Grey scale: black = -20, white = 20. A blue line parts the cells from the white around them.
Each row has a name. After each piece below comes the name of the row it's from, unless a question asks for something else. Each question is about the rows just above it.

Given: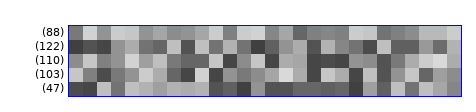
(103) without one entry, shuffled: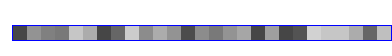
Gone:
[14]
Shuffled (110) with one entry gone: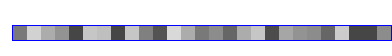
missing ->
[5]
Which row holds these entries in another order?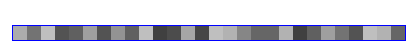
(47)
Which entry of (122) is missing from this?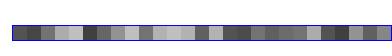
[4]
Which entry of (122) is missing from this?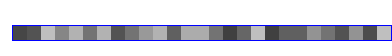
[-3]
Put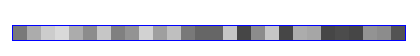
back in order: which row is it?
(110)

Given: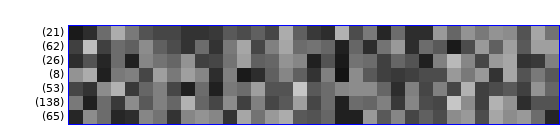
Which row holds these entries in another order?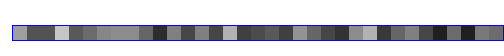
(53)
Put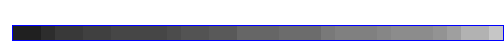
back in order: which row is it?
(138)

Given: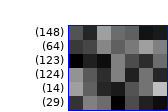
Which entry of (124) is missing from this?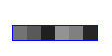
[-13]
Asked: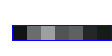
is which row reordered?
(148)
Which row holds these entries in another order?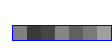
(64)
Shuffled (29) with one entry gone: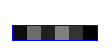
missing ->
[-8]
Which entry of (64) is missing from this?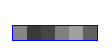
[-1]
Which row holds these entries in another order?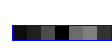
(29)
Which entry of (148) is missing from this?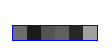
[-17]

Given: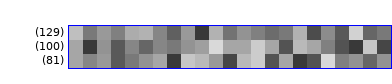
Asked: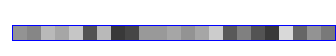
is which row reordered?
(81)
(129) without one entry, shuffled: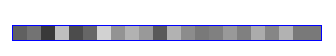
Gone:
[-3]
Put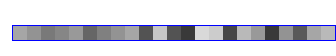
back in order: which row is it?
(81)
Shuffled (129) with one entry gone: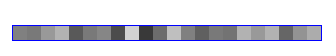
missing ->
[2]
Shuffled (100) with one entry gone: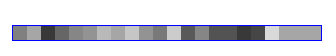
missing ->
[5]

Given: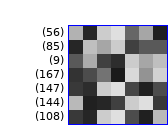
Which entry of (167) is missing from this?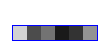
[14]
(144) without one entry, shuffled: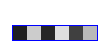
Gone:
[-11]
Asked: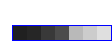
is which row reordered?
(108)
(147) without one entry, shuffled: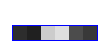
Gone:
[-9]
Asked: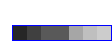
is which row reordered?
(85)
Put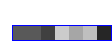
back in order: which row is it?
(85)
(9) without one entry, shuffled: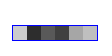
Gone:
[7]

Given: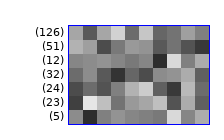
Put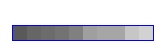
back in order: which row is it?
(126)
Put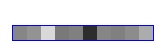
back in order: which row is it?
(5)

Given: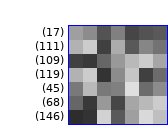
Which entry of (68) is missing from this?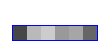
[-11]
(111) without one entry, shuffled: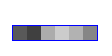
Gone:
[-2]
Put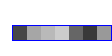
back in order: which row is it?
(68)
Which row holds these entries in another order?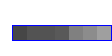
(17)
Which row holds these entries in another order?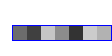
(119)
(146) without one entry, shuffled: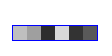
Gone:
[13]

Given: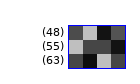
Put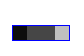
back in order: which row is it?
(63)
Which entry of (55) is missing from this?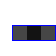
[10]
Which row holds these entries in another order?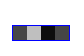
(63)
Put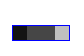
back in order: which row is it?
(55)
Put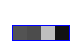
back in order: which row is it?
(48)
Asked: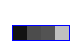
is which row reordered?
(48)
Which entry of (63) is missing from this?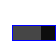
[10]

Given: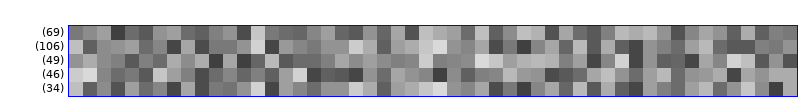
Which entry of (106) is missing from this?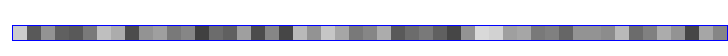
[4]
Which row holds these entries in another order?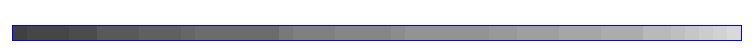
(46)
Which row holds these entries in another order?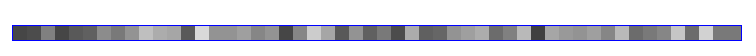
(106)
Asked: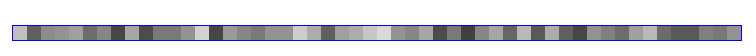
(106)
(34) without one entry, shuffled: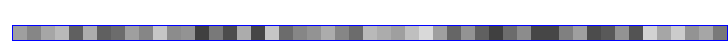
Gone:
[-2]

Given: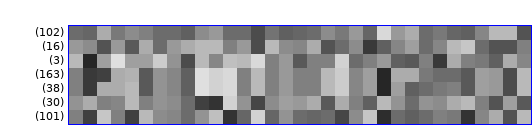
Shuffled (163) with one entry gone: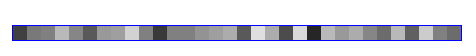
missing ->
[8]
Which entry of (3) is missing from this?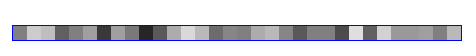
[3]
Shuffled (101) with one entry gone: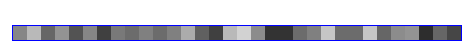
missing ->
[10]
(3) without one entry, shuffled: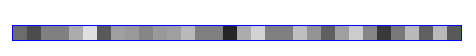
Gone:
[14]
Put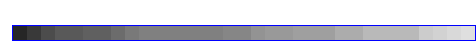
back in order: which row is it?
(38)
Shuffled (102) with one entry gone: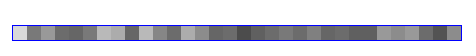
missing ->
[-2]

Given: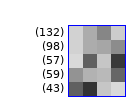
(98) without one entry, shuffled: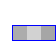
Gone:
[2]
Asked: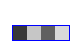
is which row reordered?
(57)
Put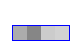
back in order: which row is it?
(132)
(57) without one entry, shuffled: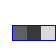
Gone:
[11]
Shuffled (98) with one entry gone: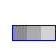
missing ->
[6]
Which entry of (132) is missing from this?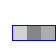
[12]
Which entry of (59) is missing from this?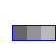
[8]

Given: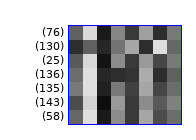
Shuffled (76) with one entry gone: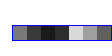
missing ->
[1]
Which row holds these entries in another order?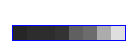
(136)
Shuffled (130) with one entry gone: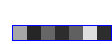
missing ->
[-2]
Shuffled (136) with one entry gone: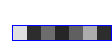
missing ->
[-12]

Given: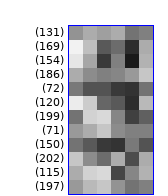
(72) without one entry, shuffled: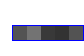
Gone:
[-1]
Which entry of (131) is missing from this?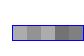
[5]
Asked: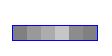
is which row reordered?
(71)
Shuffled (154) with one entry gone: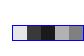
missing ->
[6]
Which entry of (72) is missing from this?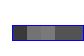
[-12]
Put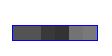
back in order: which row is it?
(72)

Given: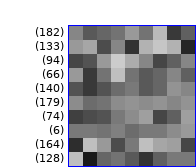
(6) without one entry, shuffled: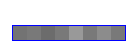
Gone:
[0]
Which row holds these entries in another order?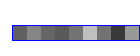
(66)
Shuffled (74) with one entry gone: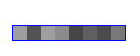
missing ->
[-10]

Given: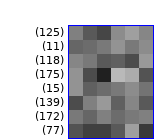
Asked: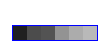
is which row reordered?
(175)
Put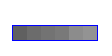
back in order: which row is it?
(15)
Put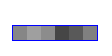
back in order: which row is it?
(125)
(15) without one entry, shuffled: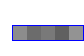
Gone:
[-2]
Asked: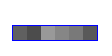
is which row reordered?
(118)

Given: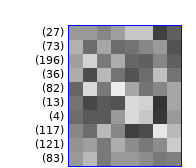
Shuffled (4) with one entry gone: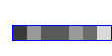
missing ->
[11]
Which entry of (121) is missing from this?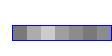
[3]
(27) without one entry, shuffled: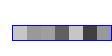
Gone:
[1]
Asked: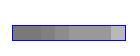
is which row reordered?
(83)
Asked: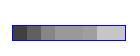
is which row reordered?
(27)
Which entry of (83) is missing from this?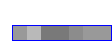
[0]

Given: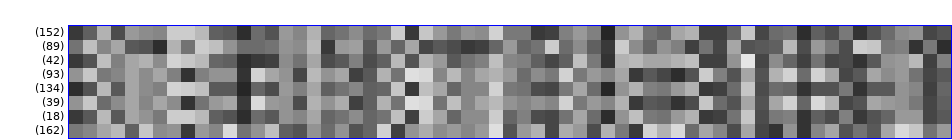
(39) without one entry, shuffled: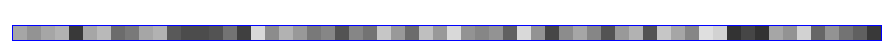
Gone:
[7]
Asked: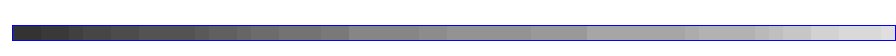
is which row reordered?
(39)
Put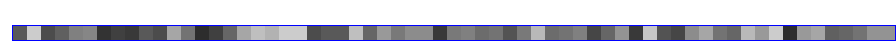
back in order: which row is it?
(18)
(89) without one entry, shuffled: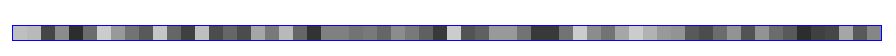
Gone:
[5]

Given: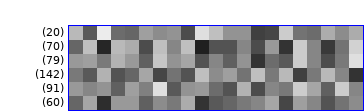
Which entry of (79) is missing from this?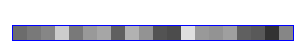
[11]
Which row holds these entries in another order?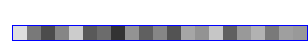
(79)
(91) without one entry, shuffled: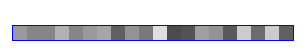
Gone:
[0]

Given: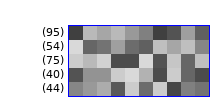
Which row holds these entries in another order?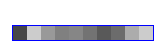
(44)
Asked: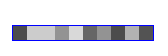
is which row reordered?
(40)
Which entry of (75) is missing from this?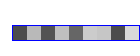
[13]
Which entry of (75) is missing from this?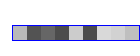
[11]

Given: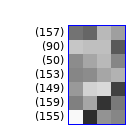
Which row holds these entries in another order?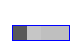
(90)
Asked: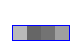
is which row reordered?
(157)

